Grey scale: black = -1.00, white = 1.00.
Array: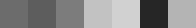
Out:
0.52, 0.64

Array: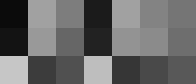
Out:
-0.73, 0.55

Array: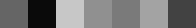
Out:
0.13, 0.56

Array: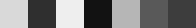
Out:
-0.86, 0.87

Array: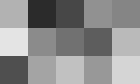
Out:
-0.11, 0.79

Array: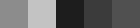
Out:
-0.77, 0.53

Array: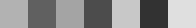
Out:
-0.40, 0.75

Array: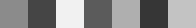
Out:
-0.29, 0.89
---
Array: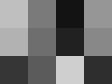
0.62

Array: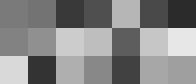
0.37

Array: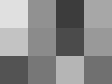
0.42

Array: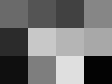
0.75

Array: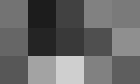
0.62

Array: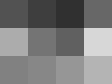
0.18

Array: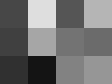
0.02
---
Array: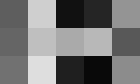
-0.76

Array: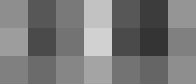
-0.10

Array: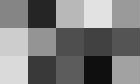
-0.28

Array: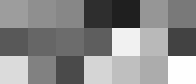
0.50

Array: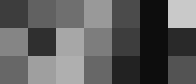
-0.73

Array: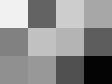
0.19

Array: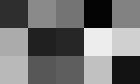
-0.26

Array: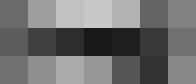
-0.33

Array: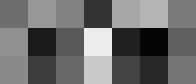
-0.47
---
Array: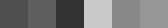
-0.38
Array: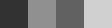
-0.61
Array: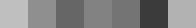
0.50
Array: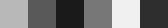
0.44
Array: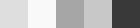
0.74
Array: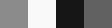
0.09
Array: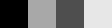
-1.00
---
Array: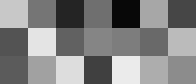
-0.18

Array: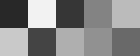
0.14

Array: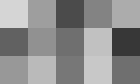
0.51

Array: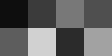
-0.66

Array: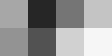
0.64

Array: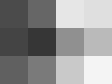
0.13

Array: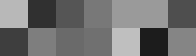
-0.78
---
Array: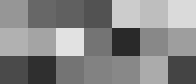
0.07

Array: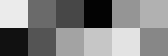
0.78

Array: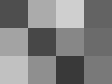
0.06

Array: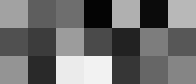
-0.02

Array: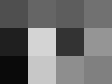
-0.60

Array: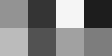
0.26
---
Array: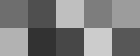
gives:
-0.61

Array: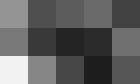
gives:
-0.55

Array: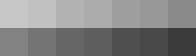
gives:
-0.09

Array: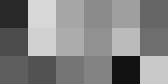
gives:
0.64

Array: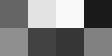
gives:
-0.48

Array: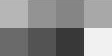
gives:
-0.35

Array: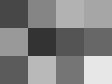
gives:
-0.60

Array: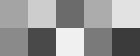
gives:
-0.43
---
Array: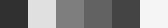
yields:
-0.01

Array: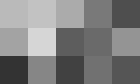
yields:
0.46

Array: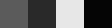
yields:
-0.68

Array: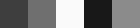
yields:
-0.13

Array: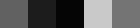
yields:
-0.24

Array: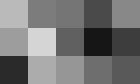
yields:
0.35

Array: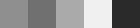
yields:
0.12

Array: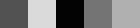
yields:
-0.09
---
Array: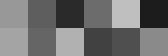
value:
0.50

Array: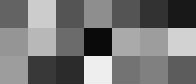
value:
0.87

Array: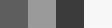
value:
0.94

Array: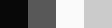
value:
0.96

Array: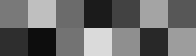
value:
0.71

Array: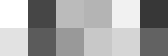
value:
1.00

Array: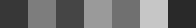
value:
0.55

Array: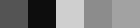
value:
0.62

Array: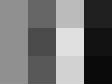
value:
0.76
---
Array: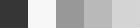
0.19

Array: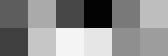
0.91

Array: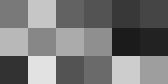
-0.35

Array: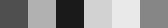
-0.80

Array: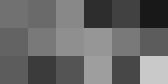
-0.34

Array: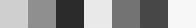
-0.66

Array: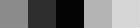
-0.97

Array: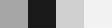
0.63
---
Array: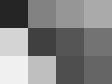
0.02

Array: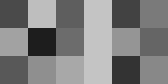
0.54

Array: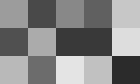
0.07

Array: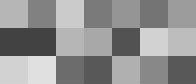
0.17

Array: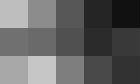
-0.32

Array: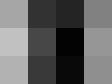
-0.61

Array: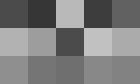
0.45

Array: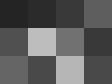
-0.66

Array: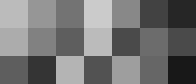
0.07

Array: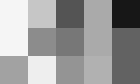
-0.34
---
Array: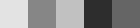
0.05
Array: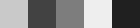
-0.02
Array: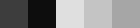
0.30
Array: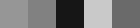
0.01
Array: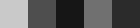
-0.39
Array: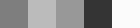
0.19
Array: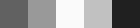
0.20
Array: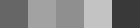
0.12
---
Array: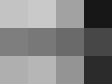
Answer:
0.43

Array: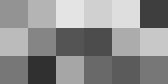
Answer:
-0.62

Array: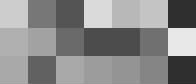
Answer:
-0.24

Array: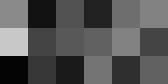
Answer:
-0.57

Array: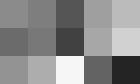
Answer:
0.36

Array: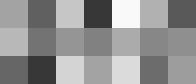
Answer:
-0.57

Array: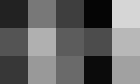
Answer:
0.20

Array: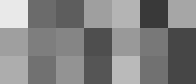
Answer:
-0.11
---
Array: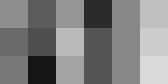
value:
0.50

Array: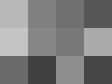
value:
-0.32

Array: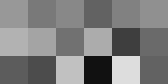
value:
0.13

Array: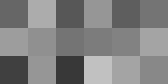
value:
-0.09

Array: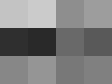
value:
0.23

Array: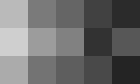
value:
-0.66

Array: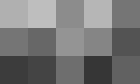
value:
-0.08

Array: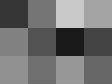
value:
0.29

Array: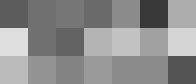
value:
0.36
